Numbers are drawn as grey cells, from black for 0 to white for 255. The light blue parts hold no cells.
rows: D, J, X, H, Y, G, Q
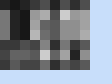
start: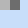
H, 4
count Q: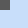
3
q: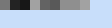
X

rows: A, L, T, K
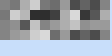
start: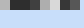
L, 3
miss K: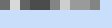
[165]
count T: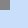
2

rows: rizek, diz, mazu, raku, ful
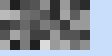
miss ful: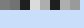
[143]
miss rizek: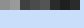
[133]
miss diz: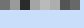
[93]
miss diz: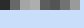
[186]

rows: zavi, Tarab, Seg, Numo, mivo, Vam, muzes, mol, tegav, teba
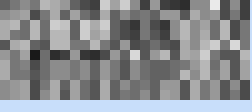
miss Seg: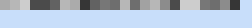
[194]
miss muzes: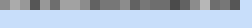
[130]

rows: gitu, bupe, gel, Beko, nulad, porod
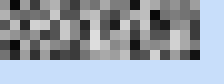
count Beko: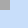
4
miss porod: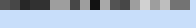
[59]
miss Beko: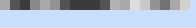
[93]
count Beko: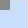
1
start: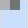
bupe, 1
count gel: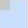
4

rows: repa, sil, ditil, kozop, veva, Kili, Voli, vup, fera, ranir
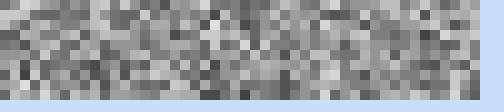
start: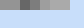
veva, 13
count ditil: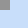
7
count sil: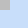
6
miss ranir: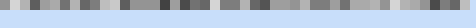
[137]

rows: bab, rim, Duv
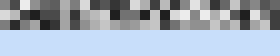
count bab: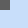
1
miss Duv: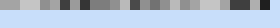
[43]
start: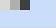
bab, 14
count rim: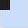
5
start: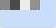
bab, 1
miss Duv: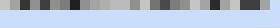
[155]

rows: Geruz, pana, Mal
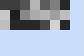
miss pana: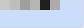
[137]
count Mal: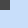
1
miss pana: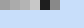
[190]
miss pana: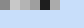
[190]
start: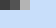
Geruz, 2
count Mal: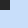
4
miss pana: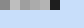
[200]

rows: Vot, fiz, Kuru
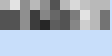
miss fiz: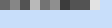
[124]
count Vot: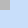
5
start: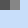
Kuru, 7
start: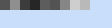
Kuru, 2
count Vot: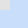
1
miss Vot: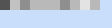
[217]

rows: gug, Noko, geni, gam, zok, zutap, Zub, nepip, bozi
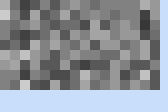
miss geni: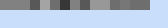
[76]
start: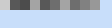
bozi, 3
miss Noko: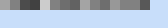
[140]
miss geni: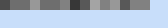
[119]
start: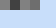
nepip, 2
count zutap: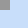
3
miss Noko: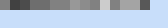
[98]

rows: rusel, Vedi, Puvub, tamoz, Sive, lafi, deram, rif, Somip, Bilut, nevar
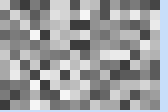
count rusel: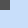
3
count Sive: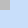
2

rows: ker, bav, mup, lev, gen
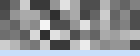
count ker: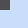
2
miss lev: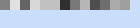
[90]

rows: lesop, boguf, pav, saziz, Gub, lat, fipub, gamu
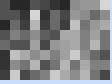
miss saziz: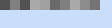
[94]
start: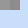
boguf, 8

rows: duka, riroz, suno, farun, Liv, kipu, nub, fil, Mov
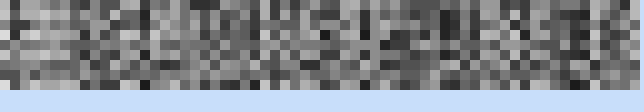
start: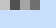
farun, 27
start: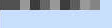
Liv, 55
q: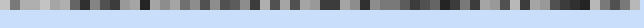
kipu
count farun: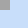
6
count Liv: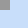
8
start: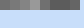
Liv, 3
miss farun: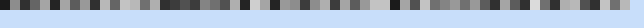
[69]

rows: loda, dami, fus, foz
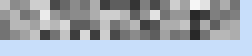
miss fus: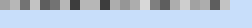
[84]
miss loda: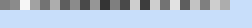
[104]
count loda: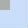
2
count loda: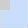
3
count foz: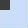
3
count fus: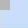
4
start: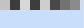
foz, 7

